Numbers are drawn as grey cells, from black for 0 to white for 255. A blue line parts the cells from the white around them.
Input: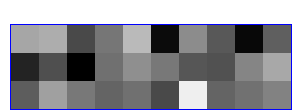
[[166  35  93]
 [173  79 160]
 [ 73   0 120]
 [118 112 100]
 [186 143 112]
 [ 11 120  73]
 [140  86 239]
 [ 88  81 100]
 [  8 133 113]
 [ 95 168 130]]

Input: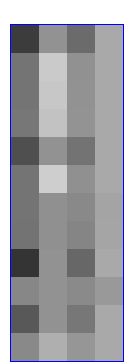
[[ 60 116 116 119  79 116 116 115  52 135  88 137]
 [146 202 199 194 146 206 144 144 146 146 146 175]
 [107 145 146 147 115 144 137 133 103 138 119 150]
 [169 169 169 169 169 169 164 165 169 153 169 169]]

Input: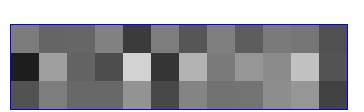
[[124  29  82]
 [101 159 125]
 [102  99 104]
 [129  77 104]
 [ 59 210 147]
 [125  53  72]
 [ 86 179 132]
 [127 122 114]
 [ 93 150 115]
 [122 139 141]
 [118 193 150]
 [ 80  83  66]]

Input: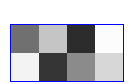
[[112 243]
 [197  53]
 [ 44 139]
 [252 215]]

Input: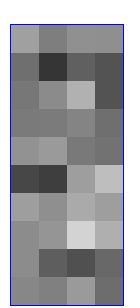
[[160 111 119 122 146  71 158 140 140 135]
 [126  53 139 123 154  62 143 149  94 128]
 [144  96 177 132 121 158 170 211  80 154]
 [143  83  83 111 114 190 158 175 104 109]]

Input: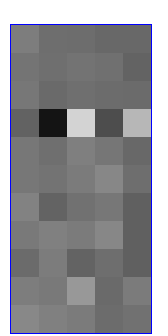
[[125 116 119  98 119 119 130 121 107 125 136]
 [110 111 106  20 111 115  99 128 124 121 128]
 [109 115 111 211 127 123 113 123  99 152 123]
 [104 112 108  77 118 135 119 135 110 106 108]
 [104  99 107 183 104 110  96  96  96 123 113]]

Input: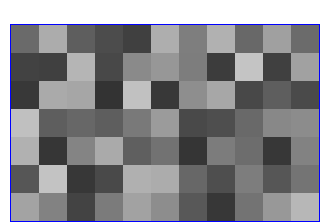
[[106  66  56 192 177  86 163]
 [172  64 170  94  54 195 130]
 [ 94 181 166 103 132  55  67]
 [ 76  72  51  94 170  73 123]
 [ 64 138 193 121  95 176 162]
 [174 151  56 155 114 172 141]
 [126 125 142  73  53 103  88]
 [177  60 167  78 124  78  55]
 [104 196  72 105 109 125 115]
 [160  64  94 136  55  86 152]
 [107 161  74 140 130 116 183]]

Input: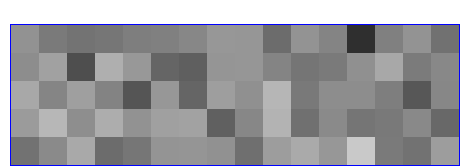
[[146 141 168 155 114]
 [122 161 133 183 138]
 [115  78 159 142 169]
 [118 175 131 173 108]
 [126 152  85 146 118]
 [128 101 151 160 148]
 [135  95 101 162 149]
 [151 149 158  96 145]
 [150 150 144 135 111]
 [108 132 182 179 157]
 [147 117 121 112 170]
 [132 122 141 138 151]
 [ 47 144 141 117 201]
 [128 168 126 121 122]
 [147 123  87 137 114]
 [113 136 135 104 157]]
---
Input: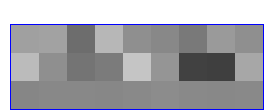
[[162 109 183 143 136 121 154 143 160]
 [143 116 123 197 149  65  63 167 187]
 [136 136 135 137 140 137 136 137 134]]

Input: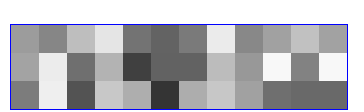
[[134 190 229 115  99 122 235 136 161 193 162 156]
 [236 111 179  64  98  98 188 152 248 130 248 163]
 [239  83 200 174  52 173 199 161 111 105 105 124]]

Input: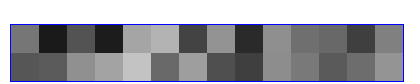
[[ 26  83  28 165 179  67 147  42 143 111 104  63 128 118]
 [ 91 144 163 195 105 158  79  63 141 121  90 109 148  86]]

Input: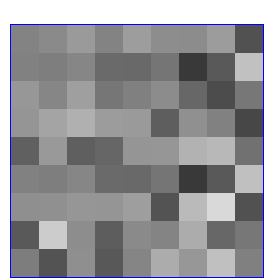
[[138 154 131 157 141 140 156  81 131]
 [126 134 106 105 117  57  89 193 129]
 [134 159 118 128 140 103  76 119 151]
 [164 176 156 154  94 144 129  71 149]
 [153  95 102 149 150 178 184 113  96]
 [126 134 106 105 117  57  89 192 129]
 [144 150 149 158  83 186 217  81 143]
 [204 141  93 138 132 172 103 119  89]
 [ 83 143  88 133 172 151 192 128 125]]

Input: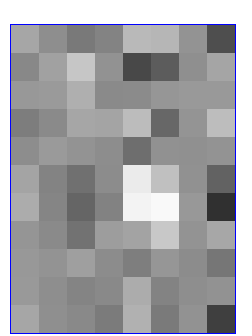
[[142 121 131 185 182 147  78 166]
 [161 198 146  72  92 143 165 136]
 [154 175 138 139 150 153 153 152]
 [138 166 164 188 103 148 189 125]
 [154 147 141 110 145 144 147 141]
 [131 112 140 235 192 145  98 164]
 [133 101 130 243 249 152  48 172]
 [138 114 157 163 200 147 167 149]
 [147 159 140 126 150 140 118 152]
 [142 132 137 172 131 142 146 153]
 [143 137 123 177 122 146  63 166]]

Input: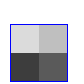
[[191 219]
 [ 90  61]]

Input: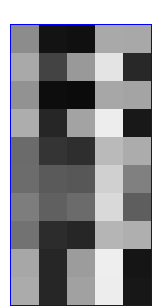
[[ 19  16 169 168 140]
 [ 67 153 228  40 169]
 [ 13  11 167 164 146]
 [ 38 163 237  24 173]
 [ 52  46 186 172 107]
 [ 90  87 208 128 108]
 [ 96 107 217  94 125]
 [ 44  38 181 175 114]
 [ 38 156 238  21 167]
 [ 38 161 237  23 171]]

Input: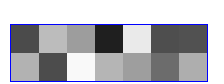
[[188 157  31 234  78  81  75]
 [ 76 249 181 158 108 174 178]]
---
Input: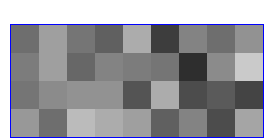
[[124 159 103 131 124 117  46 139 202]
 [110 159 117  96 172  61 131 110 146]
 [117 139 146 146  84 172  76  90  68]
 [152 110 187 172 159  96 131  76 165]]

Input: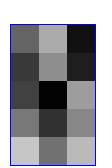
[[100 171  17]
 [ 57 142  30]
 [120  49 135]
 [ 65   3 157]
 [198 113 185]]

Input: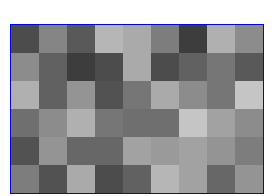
[[140  97  61  76 170  76  97 118  89]
 [ 76 133  89 182 170 125  61 176 140]
 [ 82 148 103 103 162 154 162 148 125]
 [176  97 148  82 118 170 140 118 197]
 [125  82 170  76  97 182 162 103 148]
 [111 140 176 118 111 111 197 162 140]]

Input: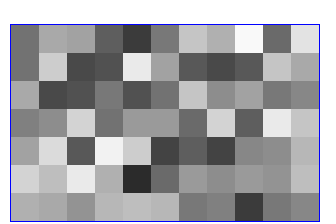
[[114 205  73  81 234 162  88  73  88 197 169]
 [169  73  81 120  81 114 197 141 162 120 135]
 [162 219  88 242 205  67  94  67 135 141 183]
 [176 169 147 183 190 183 120 128  59 120 135]
 [114 169 162  94  59 120 197 176 249 106 227]
 [128 141 211 114 154 154 106 211  94 234 197]
 [211 190 234 176  43 106 154 141 154 147 190]]

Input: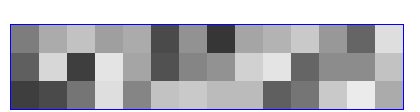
[[ 95 215  62 228 165  81 133 146 209 228 101 140 140 194]
 [ 62  74 117 222 133 194 201 187 187  95 117 201 235 171]
 [125 171 194 159 171  74 146  54 165 179 201 152 101 222]]

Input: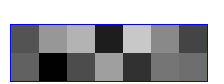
[[ 97   1  76 159  49 117 110]
 [ 83 151 179  29 200 137  68]]
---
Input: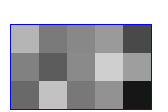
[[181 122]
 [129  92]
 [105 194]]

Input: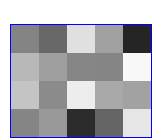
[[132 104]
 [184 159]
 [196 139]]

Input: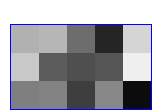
[[177 182]
 [200  92]
 [127 130]]

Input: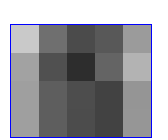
[[201 111]
 [162  80]
 [159  94]]

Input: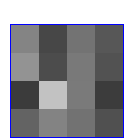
[[132  71]
 [147  76]
 [ 59 194]]

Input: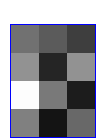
[[113  91]
 [146  37]
 [253 121]]

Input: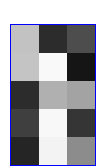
[[194  44]
 [196 249]
 [ 44 176]]

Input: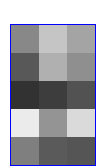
[[136 197]
 [ 88 176]
 [ 50  61]]

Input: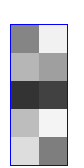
[[133 241]
 [182 159]
 [ 51  65]]
